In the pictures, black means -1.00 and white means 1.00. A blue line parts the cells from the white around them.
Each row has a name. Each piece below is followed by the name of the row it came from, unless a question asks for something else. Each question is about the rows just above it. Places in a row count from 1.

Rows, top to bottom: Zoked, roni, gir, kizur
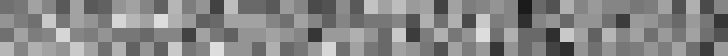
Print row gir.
-0.12 0.27 -0.02 0.04 0.68 0.04 -0.02 0.16 -0.07 -0.07 -0.18 0.04 0.04 -0.48 0.27 -0.07 -0.24 0.16 0.16 0.27 0.16 0.04 -0.58 0.21 0.21 0.38 0.16 -0.18 0.58 -0.53 -0.02 0.38 -0.07 0.16 0.73 -0.12 0.38 -0.18 -0.18 -0.63 0.58 0.27 -0.24 0.43 0.04 0.27 -0.12 0.21 -0.07 0.27 -0.12 -0.36
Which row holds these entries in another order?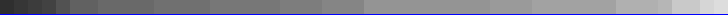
kizur
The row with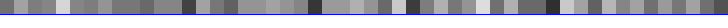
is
gir
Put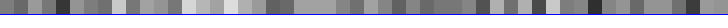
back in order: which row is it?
roni
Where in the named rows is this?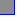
Zoked, 25
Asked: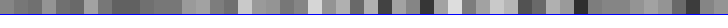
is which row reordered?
gir
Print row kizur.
0.43 0.04 0.38 0.27 0.16 0.58 0.27 -0.12 0.38 -0.24 0.16 -0.24 0.58 -0.07 0.04 0.73 0.16 0.16 -0.18 0.38 -0.18 -0.07 0.21 0.68 -0.12 0.27 -0.07 -0.18 0.27 0.16 -0.07 -0.36 0.27 -0.02 0.21 -0.58 0.16 -0.18 0.04 -0.48 -0.63 0.16 -0.12 0.16 -0.07 -0.02 0.16 -0.02 0.27 -0.12 -0.53 0.21

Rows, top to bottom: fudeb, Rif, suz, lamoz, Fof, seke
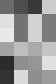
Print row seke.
-0.60 0.70 0.11 0.22
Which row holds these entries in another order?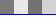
suz
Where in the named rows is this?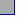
lamoz, 3

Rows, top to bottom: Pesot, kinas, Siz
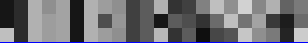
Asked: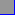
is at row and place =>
kinas, 9
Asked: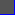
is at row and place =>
Siz, 17
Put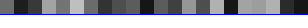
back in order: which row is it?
kinas
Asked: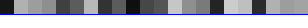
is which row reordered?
Siz
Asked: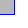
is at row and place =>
Siz, 12

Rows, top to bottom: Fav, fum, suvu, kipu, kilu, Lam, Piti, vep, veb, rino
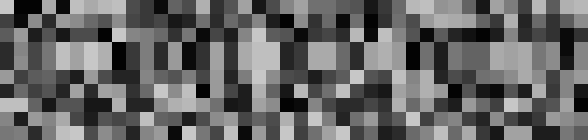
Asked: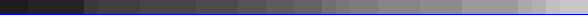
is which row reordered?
Lam
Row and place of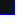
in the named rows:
suvu, 34
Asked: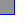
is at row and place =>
Fav, 32
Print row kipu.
-0.66 0.04 -0.45 -0.07 0.50 0.27 0.56 0.38 -0.98 -0.55 -0.02 -0.66 0.21 -0.92 -0.61 0.27 -0.61 0.33 0.50 0.50 -0.72 -0.55 0.33 0.33 -0.17 -0.66 0.27 0.38 0.21 -0.98 -0.12 -0.77 -0.07 -0.22 -0.22 0.33 0.27 0.33 -0.07 0.10 -0.92 0.04
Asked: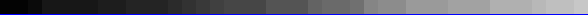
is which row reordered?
Piti
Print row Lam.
0.21 -0.50 -0.28 -0.22 -0.50 -0.77 0.21 -0.40 -0.72 -0.72 0.04 -0.22 -0.34 -0.02 -0.45 0.21 -0.72 -0.02 0.56 0.10 -0.40 -0.45 -0.77 -0.45 -0.28 0.56 -0.34 -0.45 0.50 0.04 0.38 -0.72 -0.40 -0.55 -0.12 -0.07 0.10 0.33 0.10 -0.50 0.04 0.21
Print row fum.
-0.50 -0.92 0.10 -0.66 0.21 0.10 -0.17 -0.34 0.10 -0.45 -0.55 -0.45 -0.82 -0.72 -0.12 -0.66 -0.17 -0.40 0.04 -0.77 -0.98 0.10 -0.61 -0.17 -0.92 -0.12 -0.98 -0.61 -0.12 -0.40 0.21 0.38 0.33 0.27 -0.22 -0.55 0.38 -0.72 -0.17 -0.61 -0.28 0.10

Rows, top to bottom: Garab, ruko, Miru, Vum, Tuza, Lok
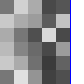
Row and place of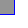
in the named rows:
Lok, 3
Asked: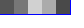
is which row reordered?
Garab
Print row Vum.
0.46 0.04 -0.17 -0.43 0.22
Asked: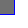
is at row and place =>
Tuza, 3
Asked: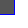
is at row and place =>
Garab, 5

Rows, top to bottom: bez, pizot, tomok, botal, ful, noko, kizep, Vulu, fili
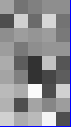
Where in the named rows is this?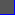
ful, 5
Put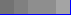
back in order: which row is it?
bez
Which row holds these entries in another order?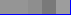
botal
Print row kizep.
0.46 0.35 0.96 -0.39 0.64
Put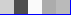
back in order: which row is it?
kizep

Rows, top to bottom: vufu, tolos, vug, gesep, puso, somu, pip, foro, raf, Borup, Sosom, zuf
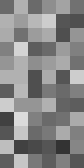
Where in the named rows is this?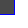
Sosom, 3
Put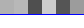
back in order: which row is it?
tolos
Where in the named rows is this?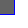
foro, 5
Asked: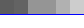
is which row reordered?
foro
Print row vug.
0.34 -0.11 0.22 0.34 -0.38 0.17
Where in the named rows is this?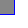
Sosom, 6
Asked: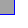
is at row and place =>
vufu, 5

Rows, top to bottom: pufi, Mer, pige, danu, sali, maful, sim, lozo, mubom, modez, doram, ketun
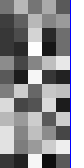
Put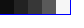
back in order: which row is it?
ketun
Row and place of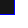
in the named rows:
danu, 4
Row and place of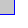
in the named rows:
sim, 4
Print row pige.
-0.57 -0.40 0.66 -0.68 -0.14
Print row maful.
-0.30 -0.78 0.93 -0.57 -0.73
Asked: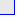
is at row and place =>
sali, 5
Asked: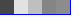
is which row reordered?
modez

